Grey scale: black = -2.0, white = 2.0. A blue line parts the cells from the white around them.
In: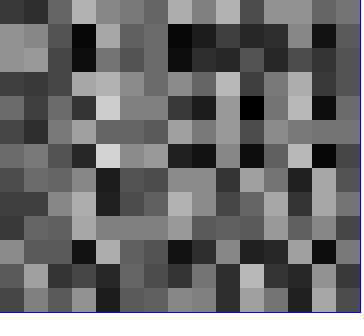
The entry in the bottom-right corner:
-0.8
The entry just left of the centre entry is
0.4
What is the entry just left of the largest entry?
-1.4
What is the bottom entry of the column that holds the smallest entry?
0.5
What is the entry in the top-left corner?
-1.1
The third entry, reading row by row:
-0.4
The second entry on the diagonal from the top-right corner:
-1.7
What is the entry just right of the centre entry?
-1.7
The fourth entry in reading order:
0.8
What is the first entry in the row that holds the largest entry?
-0.3
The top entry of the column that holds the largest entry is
0.1
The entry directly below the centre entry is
0.2
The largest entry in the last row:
0.6
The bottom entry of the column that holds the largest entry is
-1.6
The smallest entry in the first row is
-1.3
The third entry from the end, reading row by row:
-1.5
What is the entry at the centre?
-1.5
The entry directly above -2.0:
-1.0
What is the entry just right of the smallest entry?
-0.2
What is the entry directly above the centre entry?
0.5
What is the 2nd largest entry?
1.2
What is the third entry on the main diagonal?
-0.9
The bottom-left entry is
-0.9
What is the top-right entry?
-0.2
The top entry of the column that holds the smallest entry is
-0.8
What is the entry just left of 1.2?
-1.2
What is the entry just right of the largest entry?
0.2
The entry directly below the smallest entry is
-0.8
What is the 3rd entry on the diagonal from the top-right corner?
-0.8
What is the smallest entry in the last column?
-1.1

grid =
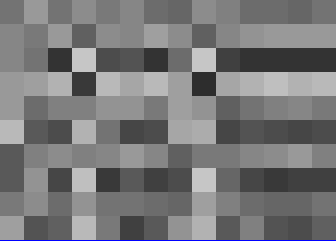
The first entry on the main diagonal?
-0.2
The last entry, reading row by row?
-0.5
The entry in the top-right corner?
-0.2
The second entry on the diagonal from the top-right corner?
0.4
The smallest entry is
-1.3
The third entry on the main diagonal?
-1.2
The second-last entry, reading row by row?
-0.8
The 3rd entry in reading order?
-0.2
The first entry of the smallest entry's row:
0.4
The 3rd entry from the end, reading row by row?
-0.7
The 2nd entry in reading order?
0.4
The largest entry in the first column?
0.9
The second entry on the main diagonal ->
-0.1
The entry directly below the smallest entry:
0.3
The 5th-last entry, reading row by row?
-0.6
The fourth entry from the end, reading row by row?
0.0
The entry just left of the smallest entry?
0.5
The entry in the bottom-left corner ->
0.5
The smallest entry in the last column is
-1.2
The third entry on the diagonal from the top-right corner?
-1.2
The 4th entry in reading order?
0.2

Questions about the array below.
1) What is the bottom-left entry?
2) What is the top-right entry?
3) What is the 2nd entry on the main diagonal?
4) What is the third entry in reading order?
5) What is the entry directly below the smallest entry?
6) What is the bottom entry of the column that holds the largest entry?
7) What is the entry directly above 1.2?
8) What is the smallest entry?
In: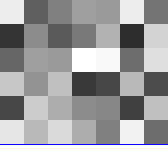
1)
1.6
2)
-0.2
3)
0.2
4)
0.0
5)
-0.3
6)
0.7
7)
0.3
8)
-1.3

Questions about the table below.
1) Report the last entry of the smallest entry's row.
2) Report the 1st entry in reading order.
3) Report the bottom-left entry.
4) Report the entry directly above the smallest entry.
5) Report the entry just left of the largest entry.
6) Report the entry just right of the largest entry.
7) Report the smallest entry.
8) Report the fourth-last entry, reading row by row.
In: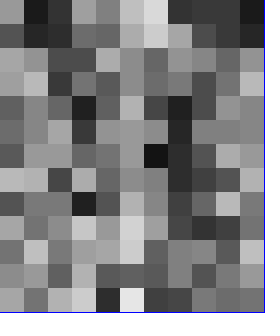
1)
0.4
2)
0.4
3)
0.6
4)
0.2
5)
-1.3
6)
-1.0
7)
-1.7
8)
-0.9
